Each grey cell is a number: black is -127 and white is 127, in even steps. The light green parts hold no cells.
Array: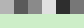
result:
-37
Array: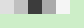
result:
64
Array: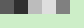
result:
-80
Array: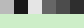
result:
-102
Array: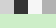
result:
-75
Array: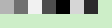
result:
-15
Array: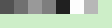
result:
-15
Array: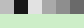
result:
-104
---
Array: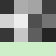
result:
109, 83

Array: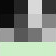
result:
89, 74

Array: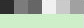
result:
112, 74

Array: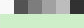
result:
120, 61

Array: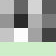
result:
124, 84

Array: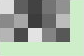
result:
99, 93

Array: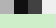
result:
111, 51
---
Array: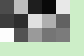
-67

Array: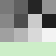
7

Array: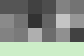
10

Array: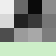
88

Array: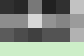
13

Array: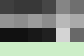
19

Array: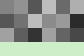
-41
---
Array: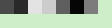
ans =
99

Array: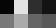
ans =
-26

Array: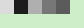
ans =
47

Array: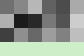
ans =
-23

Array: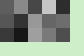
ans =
31

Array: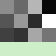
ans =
39

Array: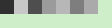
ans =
-49
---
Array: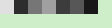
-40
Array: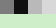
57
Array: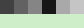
41
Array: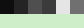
101
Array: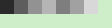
33
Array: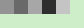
-81
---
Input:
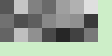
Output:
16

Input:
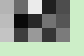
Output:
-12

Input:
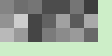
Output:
-37

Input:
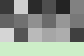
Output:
23

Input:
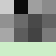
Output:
-54

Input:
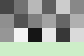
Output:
-25
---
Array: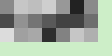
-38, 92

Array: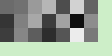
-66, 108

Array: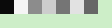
77, 117

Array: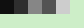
6, 77

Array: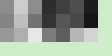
-76, 104

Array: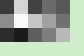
70, 121

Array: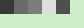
-3, 94
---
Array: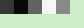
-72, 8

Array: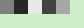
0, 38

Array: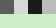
-35, 59

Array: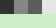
-77, 102

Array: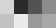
85, 40

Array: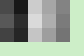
-53, -11
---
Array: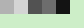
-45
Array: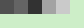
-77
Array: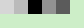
-127
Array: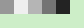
53
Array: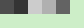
76
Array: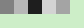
-97
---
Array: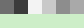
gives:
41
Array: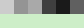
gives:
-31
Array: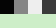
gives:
-69
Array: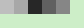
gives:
6
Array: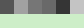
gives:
68
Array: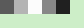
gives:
-95
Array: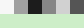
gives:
-42
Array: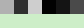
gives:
-53
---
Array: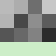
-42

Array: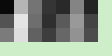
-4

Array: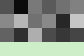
-29

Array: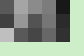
63

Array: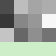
68

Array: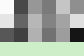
-40

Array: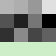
-79
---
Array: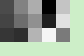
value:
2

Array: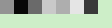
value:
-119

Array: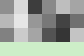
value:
89

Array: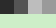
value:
-43

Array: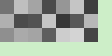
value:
63

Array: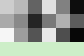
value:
57
